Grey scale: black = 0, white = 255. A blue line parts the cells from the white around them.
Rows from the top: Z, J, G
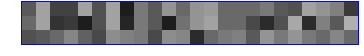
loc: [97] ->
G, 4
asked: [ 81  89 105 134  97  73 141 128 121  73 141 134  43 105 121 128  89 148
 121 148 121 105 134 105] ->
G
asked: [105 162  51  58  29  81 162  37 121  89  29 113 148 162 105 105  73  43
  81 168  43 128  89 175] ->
J
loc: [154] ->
Z, 13
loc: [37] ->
J, 7
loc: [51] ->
J, 2
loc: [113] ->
J, 11

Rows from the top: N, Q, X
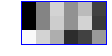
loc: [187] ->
N, 4
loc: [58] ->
Q, 5
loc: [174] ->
X, 2
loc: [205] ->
Q, 2

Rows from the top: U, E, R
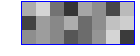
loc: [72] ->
U, 6
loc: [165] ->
U, 4
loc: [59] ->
R, 7
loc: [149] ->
R, 5
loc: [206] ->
E, 7

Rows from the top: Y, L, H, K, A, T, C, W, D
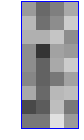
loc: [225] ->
D, 2
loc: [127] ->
Y, 2
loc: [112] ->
L, 1
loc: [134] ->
T, 0

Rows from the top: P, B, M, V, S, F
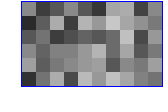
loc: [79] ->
M, 3
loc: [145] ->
B, 8

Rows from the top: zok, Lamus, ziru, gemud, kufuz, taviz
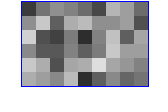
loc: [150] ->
kufuz, 7
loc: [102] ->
taviz, 7

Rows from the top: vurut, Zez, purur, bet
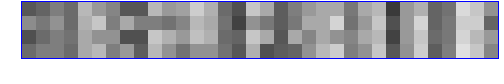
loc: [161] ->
vurut, 11
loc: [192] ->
purur, 12
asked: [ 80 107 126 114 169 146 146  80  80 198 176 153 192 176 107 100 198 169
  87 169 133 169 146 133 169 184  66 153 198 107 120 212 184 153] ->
purur
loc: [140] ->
Zez, 0

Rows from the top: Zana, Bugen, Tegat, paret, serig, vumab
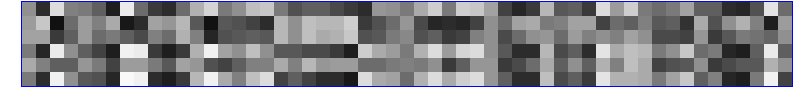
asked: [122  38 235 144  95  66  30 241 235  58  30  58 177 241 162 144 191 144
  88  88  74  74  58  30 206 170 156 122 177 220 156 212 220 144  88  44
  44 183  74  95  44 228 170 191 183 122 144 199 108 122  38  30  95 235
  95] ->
paret
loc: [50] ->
Bugen, 47
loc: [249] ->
vumab, 7
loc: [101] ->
Tegat, 53
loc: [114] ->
Tegat, 52
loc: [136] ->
Tegat, 27

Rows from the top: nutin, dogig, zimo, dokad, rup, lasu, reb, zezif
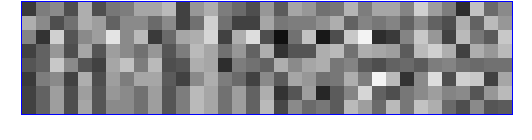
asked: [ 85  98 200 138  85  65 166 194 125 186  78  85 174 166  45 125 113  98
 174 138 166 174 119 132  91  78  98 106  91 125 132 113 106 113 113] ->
rup
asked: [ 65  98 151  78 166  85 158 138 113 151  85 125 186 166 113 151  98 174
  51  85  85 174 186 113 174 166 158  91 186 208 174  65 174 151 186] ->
dokad
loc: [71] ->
zezif, 18
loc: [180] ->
nutin, 23
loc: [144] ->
dogig, 21

